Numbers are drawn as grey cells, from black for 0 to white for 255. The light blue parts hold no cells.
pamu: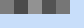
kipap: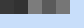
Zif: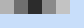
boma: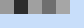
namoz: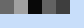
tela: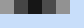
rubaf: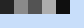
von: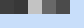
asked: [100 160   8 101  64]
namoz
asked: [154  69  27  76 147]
tela
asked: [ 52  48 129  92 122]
kipap

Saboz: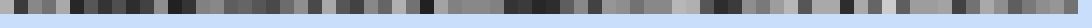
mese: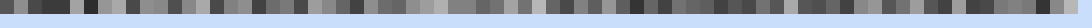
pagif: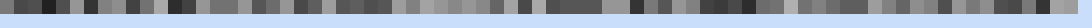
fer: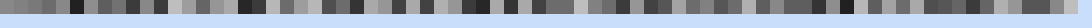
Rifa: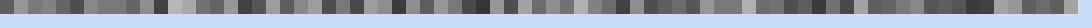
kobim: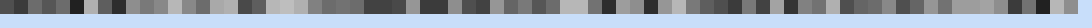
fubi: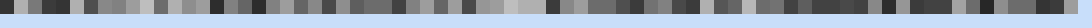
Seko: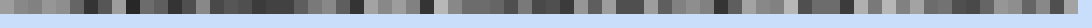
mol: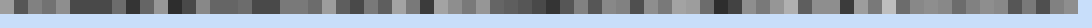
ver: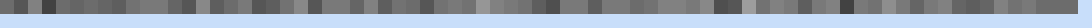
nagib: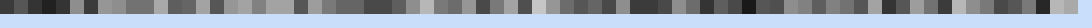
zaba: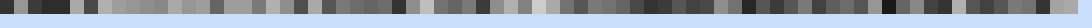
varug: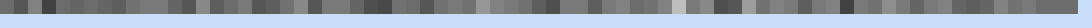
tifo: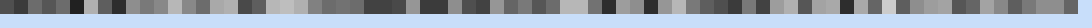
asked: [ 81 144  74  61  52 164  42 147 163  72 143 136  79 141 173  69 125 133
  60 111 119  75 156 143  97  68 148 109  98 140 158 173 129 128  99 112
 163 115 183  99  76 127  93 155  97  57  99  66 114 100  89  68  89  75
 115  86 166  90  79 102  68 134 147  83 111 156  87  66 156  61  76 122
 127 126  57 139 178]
mese
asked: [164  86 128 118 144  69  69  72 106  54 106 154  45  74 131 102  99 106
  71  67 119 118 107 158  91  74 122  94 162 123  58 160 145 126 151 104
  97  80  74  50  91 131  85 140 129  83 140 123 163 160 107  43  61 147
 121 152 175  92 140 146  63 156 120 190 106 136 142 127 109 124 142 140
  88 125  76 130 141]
mol
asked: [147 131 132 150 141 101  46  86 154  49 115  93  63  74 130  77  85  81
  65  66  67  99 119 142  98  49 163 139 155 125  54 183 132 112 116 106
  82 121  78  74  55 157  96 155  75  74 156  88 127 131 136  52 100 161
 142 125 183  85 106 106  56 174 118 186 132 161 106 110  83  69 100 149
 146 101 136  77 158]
Seko
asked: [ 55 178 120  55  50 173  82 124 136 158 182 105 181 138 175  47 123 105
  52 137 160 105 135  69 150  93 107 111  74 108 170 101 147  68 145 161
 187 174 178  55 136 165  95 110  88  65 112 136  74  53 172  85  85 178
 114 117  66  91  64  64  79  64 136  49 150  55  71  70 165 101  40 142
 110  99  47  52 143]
fubi

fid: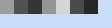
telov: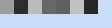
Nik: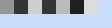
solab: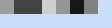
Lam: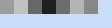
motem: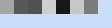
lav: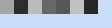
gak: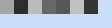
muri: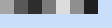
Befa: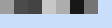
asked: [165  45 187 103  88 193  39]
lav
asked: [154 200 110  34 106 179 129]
Lam
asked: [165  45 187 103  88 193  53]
gak
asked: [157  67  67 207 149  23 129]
solab
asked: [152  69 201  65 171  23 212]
Nik

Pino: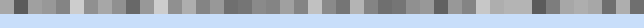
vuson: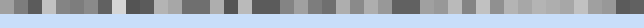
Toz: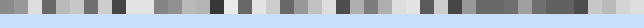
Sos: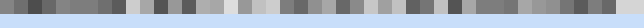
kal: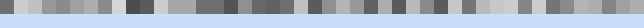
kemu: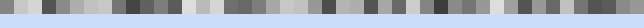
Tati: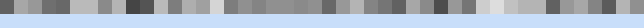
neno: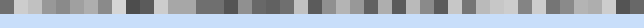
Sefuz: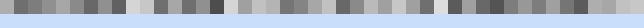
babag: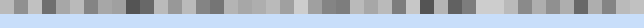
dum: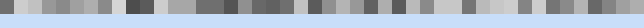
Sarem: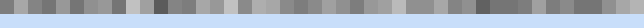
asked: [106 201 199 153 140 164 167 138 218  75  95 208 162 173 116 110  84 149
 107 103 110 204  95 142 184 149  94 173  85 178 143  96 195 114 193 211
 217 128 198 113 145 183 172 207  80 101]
neno
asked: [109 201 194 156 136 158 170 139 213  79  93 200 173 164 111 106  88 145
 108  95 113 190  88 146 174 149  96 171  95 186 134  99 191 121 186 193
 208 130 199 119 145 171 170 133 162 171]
kal
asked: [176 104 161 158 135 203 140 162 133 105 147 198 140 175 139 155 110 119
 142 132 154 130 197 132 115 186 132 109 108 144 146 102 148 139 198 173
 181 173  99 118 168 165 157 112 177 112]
Pino

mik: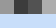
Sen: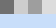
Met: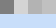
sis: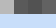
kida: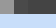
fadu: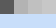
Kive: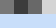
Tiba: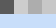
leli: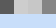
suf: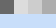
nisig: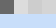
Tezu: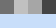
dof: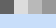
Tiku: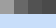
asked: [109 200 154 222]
Sen
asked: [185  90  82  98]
sis

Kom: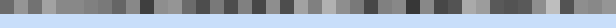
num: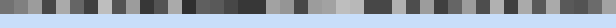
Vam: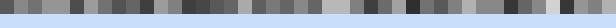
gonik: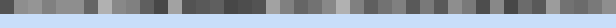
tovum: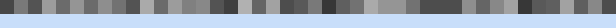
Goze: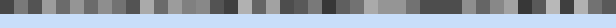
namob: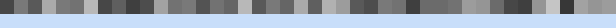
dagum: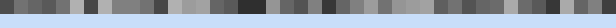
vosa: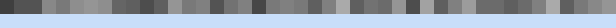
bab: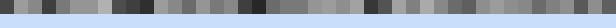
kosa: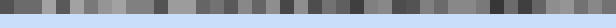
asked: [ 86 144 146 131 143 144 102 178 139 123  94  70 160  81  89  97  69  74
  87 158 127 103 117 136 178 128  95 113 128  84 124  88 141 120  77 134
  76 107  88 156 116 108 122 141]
gonik
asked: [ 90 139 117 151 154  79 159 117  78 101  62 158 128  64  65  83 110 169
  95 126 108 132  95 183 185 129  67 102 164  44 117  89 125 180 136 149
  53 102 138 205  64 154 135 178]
Vam
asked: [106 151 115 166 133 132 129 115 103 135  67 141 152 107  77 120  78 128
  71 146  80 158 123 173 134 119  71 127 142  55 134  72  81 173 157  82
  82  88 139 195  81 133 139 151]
Kom
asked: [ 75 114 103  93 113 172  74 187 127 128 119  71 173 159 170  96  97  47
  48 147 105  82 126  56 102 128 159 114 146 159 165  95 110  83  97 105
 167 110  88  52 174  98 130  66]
dagum
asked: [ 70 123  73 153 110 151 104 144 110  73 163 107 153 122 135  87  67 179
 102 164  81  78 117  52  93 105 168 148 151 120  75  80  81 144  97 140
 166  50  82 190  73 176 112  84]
Goze

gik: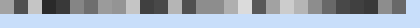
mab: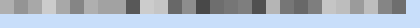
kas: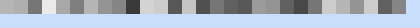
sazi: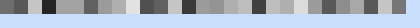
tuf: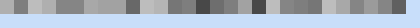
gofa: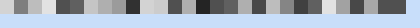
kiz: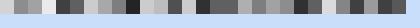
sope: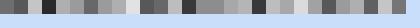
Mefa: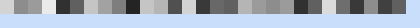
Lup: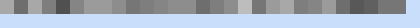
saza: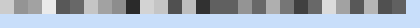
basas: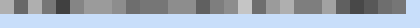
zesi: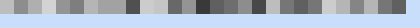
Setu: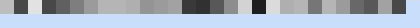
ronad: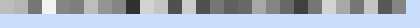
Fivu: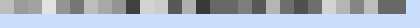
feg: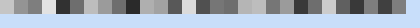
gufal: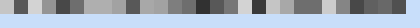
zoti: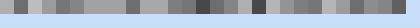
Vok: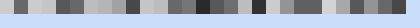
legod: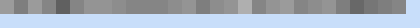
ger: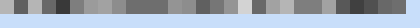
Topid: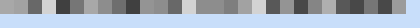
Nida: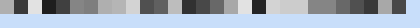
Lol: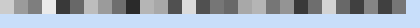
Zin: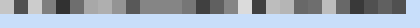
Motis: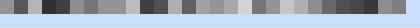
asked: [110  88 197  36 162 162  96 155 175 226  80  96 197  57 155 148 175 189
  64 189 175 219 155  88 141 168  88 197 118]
sazi
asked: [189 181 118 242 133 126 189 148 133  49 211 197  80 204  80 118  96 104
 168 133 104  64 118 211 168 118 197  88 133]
ronad
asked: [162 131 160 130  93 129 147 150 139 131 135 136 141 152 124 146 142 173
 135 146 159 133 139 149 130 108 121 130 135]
legod

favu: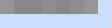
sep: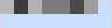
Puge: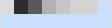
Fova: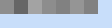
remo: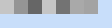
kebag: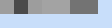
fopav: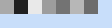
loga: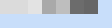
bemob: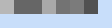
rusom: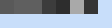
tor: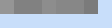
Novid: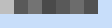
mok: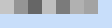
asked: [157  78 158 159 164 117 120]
kebag
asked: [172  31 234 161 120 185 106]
fopav
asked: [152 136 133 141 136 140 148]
favu
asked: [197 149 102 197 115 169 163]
remo

